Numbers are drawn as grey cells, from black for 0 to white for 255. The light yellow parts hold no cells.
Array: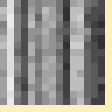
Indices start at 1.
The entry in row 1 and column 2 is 221
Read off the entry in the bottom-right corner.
64
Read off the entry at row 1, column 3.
131
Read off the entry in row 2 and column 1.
190
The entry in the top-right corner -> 76
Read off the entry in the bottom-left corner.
146
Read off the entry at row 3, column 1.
175
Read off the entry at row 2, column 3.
116
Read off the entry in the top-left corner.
146
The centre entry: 146
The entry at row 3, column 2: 235
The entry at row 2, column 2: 221
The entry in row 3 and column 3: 131

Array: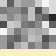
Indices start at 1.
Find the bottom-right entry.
166
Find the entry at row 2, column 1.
123
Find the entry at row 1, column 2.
96
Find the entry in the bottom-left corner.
154
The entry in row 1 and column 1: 205
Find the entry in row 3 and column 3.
166
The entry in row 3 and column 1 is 178
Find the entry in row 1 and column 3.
178
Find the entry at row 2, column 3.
139
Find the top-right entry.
218
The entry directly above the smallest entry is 218
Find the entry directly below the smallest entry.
96

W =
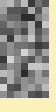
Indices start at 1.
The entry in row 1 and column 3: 128
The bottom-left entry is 144
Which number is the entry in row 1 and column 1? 172
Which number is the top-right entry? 86
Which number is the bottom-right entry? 101
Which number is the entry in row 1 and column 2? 186
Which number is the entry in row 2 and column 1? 160
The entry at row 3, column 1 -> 128
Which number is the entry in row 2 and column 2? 86
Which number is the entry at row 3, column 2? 101

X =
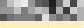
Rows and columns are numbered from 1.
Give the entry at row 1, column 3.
221
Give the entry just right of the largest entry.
151
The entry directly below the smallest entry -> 45
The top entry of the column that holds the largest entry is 235
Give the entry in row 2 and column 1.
151
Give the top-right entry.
205
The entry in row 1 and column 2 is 192
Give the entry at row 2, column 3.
192
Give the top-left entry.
139
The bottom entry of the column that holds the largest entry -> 125
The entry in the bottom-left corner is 84

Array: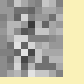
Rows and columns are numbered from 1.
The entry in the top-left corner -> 152
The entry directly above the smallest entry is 128
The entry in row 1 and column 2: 128
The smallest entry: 58
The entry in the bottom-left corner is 140
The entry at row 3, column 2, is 152
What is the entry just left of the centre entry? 213
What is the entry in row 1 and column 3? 198
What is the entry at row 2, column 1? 152
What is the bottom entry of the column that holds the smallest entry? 226
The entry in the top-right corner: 128
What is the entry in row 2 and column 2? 152
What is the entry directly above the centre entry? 101
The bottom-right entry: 128
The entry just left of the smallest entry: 152
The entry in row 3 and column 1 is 128
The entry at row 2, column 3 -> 113
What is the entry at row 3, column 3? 101
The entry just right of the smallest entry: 182

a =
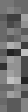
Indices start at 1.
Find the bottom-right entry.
131
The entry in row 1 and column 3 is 105
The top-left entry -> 118
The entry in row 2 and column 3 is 118
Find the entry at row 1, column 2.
118
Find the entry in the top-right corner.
105
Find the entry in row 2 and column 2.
131
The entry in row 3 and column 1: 90
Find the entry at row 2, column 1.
118
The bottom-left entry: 118

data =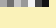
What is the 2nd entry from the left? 111
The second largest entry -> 197
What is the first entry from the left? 168

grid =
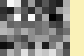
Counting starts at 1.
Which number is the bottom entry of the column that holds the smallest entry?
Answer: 224
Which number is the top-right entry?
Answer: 171
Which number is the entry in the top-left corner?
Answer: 87
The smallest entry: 1
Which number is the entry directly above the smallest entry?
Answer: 44
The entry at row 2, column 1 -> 44
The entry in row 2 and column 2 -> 29
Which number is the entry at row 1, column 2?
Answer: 249
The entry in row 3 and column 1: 60
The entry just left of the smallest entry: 171
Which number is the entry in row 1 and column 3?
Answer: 224
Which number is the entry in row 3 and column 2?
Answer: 127
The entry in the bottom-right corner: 87
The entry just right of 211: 197
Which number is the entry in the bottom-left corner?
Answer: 99
